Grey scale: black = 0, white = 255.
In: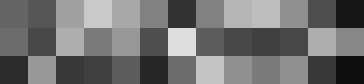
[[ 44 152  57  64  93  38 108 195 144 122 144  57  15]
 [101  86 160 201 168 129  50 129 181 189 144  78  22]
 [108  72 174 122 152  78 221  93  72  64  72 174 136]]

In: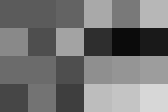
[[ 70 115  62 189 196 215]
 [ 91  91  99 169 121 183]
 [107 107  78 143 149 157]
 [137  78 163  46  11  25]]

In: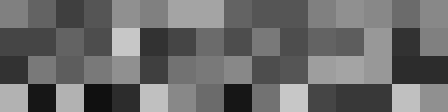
[[ 50 121  93 121 144  63 114 121 136  77  85 158 164 152  44  44]
 [ 69  69  99  77 199  50  69 107  77 121  77  99  93 152  50 128]
 [128  99  63  85 144 128 164 164  99  85  85 128 144 136 107 136]
 [178  22 178  16  44 192 136 107  22 114 199  69  56  56 192 144]]

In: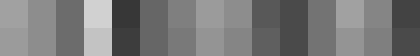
[[155 141 108 195  61 102 121 148 133  95  74 115 148 127  74]
 [161 141 108 209  55 102 127 155 141  88  74 115 161 133  67]]

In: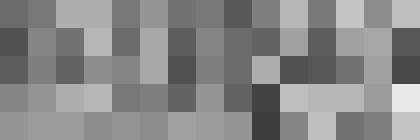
[[ 81 133 114 182 107 167  93 133 107  99 161  93 161 167  87]
 [ 93 127  99 141 133 167  81 127 107 174  81  87 114 161  73]
 [107 120 174 174 120 149 114 120  87 127 182 120 197 141 190]
 [133 149 174 182 120 127  99 149  99  67 190 182 182 155 233]
 [149 155 155 141 149 141 161 155 149  60 133 190 114 127 197]]

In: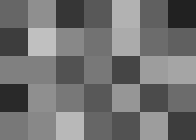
[[ 41 143 120  88 150  75 108]
 [ 61 192 136 114 171 108  96]
 [102 143  54  88 178  96  33]
 [120 136 184 102  82 157  61]
 [128 128  82 120  69 157 165]]

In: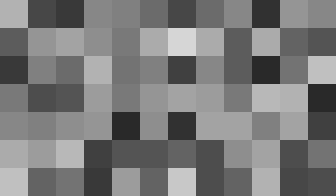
[[ 57 128 107 178 115 128  64 135  92  41 115 192]
 [ 92 149 163 142 121 171 214 171  92 171  99  84]
 [121  77  84 156 121 149 163 156 121 184 178  41]
 [135 128 142 149  41 142  49 163 163 128 163  64]
 [171 156 184  64  84  84  99  77 142 163  77 115]
 [178  71  57 135 128 107  71 107 135  49 149 135]
 [192  99 115  57 156  99 200  77  99 178  71  77]]

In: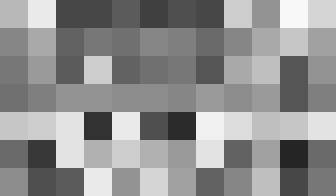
[[106  56 227 177 205 177 154 227  98 161  37 106]
 [112 127 147 147 140 140 134 154 140 154  85 127]
 [119 154  91 205  98 112 119  85 169 191  85 147]
 [134 169  98 119 112 134 127 106 134 169 198 161]
 [140  79  91 234 147 213 161  98 134 191  71 119]
 [184 234  71  71  91  64  79  71 205 147 248 213]
 [198 205 227  50 234  79  43 240 220 191 198 227]]

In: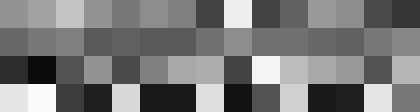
[[ 45  11  82 147  74 128 168 174  67 244 188 168 153  82 182]
 [104 120 128  89  97  89  89 112 141 112 112 104  97 120 135]
 [147 161 196 147 120 141 128  67 238  67  97 153 141  74  53]
 [230 250  60  31 216  25  25 223  18  82 208  25  31 230 120]]
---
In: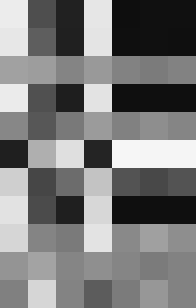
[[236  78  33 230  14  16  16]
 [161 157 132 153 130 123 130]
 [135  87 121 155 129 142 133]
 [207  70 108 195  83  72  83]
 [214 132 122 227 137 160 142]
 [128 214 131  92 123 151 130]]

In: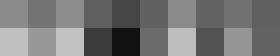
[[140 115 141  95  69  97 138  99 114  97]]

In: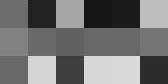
[[108  33 167  22  27 190]
 [104 213  63 215 218  44]]

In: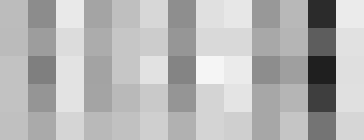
[[188 140 233 164 191 215 142 224 231 152 184  43 235]
 [194 127 227 163 198 226 132 245 235 141 159  31 223]
 [192 170 213 185 193 207 177 212 207 167 197 116 214]]

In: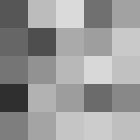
[[ 86 188 218 112 162]
 [117 146 184 216 193]
 [126 164 197 204 191]]

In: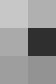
[[199 176]
 [158 147]]

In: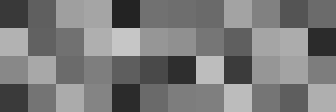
[[ 57  95 159 165  35 113 110 106 163 129  84 107]
 [136 168 107 126  94  73  46 189  59 150 163 125]]

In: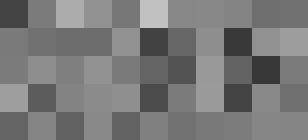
[[ 68 123 172 146 119 193 135 136 132 111 113]
 [123 142 127 146 122 100  83 153  99  56 123]
 [100 133  98 137  99 128 114 121 124 134 133]]

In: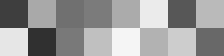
[[ 62 169 112 123 171 235  87 186]]
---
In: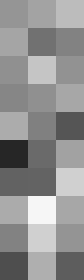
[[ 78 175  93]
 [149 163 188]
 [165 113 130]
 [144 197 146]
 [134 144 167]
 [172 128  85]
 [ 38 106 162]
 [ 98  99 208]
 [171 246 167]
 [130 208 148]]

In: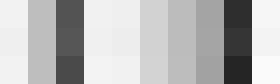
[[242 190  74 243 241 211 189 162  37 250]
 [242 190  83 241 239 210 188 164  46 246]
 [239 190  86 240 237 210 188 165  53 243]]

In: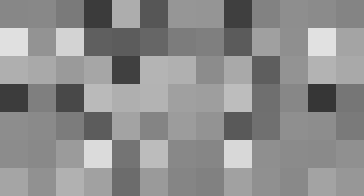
[[165 145 177 161 108 154 133 129 161 144 137 163 151]
 [135 136 122  59 173  86 150 149  63 130 142 139 132]
 [224 147 211  95  92 102 124 127  91 160 143 225 164]
 [175 169 154 166  64 180 176 140 169  94 147 179 169]
 [ 60 127  72 186 175 179 160 158 189 111 135  54 118]
 [141 138 124  92 163 132 156 147  89 112 143 141 122]
 [140 137 155 219 116 188 136 134 216 143 139 138 144]]

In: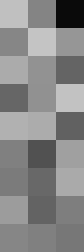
[[134 128 119]
 [192 132  10]
 [134 196 150]
 [171 146 100]
 [102 145 194]
 [177 172  97]
 [128  81 160]
 [123 104 170]
 [156  99 126]]

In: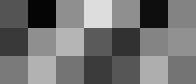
[[122 178 116  59  86 174 116]
 [ 84   5 143 221 143  14 131]
 [ 57 143 181  90  49 132 145]]

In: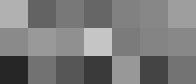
[[ 38 114  86  58 152  68 115]
 [177  99 120 102 129 135 158]
 [138 153 144 197 123 132 136]]

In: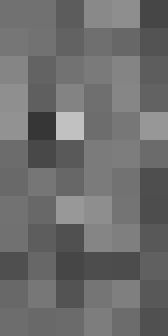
[[109 105 107 125 108  80]
 [113 113  92 137 142  70]
 [118 114  98 111 103  83]
 [133  99 114 122 132  93]
 [143  95 131 111 134  98]
 [146  54 193 109 119 151]
 [108  72  89 123 125 107]
 [105 118 103 123 114  78]
 [114 104 152 142 116  77]
 [113  93  80 133 127  88]
 [ 79 103  70  77  76  96]
 [104 119  83 117 127  88]]
